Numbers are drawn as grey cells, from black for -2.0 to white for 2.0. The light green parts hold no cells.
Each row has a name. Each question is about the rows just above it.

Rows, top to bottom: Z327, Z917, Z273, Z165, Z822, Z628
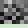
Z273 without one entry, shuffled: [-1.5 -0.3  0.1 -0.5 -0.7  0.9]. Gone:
[0.3]
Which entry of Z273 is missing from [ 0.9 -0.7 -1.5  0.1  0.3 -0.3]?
[-0.5]
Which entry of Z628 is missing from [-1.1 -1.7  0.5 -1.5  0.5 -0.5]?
[0.7]
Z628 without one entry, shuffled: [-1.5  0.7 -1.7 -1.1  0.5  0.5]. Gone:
[-0.5]
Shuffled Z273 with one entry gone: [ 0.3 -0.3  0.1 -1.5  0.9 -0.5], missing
[-0.7]
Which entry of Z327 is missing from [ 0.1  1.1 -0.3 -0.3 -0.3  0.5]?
[-0.1]

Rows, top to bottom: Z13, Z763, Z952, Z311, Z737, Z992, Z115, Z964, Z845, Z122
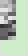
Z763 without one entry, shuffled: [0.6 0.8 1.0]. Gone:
[0.4]
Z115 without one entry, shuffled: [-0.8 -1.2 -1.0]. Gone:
[0.6]
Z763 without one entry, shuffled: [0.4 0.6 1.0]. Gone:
[0.8]

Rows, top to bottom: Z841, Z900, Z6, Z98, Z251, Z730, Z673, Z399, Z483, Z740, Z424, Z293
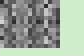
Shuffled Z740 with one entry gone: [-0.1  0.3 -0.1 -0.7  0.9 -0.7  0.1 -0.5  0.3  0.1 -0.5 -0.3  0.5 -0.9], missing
[-1.1]
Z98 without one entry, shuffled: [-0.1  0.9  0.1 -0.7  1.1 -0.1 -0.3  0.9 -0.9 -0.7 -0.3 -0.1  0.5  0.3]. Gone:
[0.7]

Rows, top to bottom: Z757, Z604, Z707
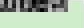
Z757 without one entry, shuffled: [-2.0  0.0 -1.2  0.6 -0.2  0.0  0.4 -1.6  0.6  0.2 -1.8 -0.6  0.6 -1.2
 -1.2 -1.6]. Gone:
[-1.4]
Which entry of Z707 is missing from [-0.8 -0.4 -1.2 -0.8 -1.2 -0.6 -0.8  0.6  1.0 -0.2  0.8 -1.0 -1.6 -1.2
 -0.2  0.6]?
[-2.0]
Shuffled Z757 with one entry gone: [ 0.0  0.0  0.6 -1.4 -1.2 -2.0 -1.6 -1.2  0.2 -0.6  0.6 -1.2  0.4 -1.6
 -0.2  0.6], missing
[-1.8]
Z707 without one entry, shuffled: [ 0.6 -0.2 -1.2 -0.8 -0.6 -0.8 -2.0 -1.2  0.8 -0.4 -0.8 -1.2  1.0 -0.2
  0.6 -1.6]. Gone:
[-1.0]
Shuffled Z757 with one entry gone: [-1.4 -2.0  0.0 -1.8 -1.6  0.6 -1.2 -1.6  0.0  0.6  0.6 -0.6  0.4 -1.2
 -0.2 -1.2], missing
[0.2]
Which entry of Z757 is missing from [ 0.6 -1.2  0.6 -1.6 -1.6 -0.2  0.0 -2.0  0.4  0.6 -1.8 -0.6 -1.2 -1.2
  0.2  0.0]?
[-1.4]
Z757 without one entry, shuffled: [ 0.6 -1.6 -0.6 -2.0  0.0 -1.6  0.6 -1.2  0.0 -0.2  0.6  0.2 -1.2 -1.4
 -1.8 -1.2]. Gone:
[0.4]

